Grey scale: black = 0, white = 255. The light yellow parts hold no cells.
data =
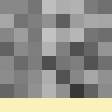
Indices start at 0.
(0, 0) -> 136
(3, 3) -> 178
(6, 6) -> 98
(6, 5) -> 55
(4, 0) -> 137
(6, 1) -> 121
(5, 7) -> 145
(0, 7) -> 111
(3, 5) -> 80
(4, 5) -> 126
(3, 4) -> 128
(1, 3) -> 144
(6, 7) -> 139
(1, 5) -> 157
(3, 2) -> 126
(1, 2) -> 127
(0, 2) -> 117
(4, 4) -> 117

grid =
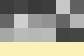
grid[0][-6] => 61
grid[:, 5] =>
[97, 182, 69]
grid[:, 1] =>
[68, 207, 186]
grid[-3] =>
[61, 68, 57, 61, 199, 97]

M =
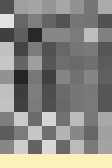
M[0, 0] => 82
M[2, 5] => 123
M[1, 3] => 100
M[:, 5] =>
[146, 118, 123, 118, 106, 113, 118, 117, 187, 135, 187]
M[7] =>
[194, 65, 123, 80, 104, 117, 121, 85]
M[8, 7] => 168
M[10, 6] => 122
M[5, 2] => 119
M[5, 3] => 64
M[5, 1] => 36
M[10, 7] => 163
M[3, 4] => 104
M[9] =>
[92, 123, 198, 111, 180, 135, 102, 160]
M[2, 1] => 94
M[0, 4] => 166
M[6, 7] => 86
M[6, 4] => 107
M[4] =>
[198, 101, 158, 86, 110, 106, 112, 92]
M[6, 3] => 77

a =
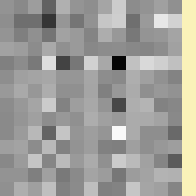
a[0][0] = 147
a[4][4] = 67
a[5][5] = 150
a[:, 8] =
[204, 206, 152, 141, 6, 137, 152, 71, 153, 249, 127, 203, 119, 131]
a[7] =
[140, 152, 165, 203, 130, 158, 168, 148, 71, 174, 180, 130, 135]
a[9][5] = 149
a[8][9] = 171
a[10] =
[159, 163, 140, 185, 129, 147, 157, 129, 127, 159, 143, 152, 158]
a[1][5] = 117
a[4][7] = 168
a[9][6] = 158
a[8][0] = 138
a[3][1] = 157
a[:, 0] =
[147, 142, 148, 162, 128, 142, 153, 140, 138, 138, 159, 136, 147, 144]
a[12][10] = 163
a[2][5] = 154
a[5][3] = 167
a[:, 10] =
[147, 154, 148, 133, 217, 160, 143, 180, 170, 142, 143, 161, 163, 165]
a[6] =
[153, 169, 151, 173, 144, 144, 165, 128, 152, 171, 143, 152, 146]
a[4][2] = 121
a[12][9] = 156
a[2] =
[148, 127, 144, 116, 162, 154, 132, 173, 152, 120, 148, 151, 164]
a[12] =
[147, 147, 127, 160, 121, 138, 164, 156, 119, 156, 163, 179, 177]
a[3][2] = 140
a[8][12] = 137
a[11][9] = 186
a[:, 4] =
[176, 150, 162, 144, 67, 150, 144, 130, 152, 197, 129, 186, 121, 129]

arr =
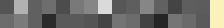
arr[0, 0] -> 84
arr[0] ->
[84, 177, 96, 110, 76, 121, 134, 218, 86, 94, 134, 97, 68, 94, 92]
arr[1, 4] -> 90
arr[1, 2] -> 96
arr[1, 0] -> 108
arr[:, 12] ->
[68, 117]
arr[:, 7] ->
[218, 68]
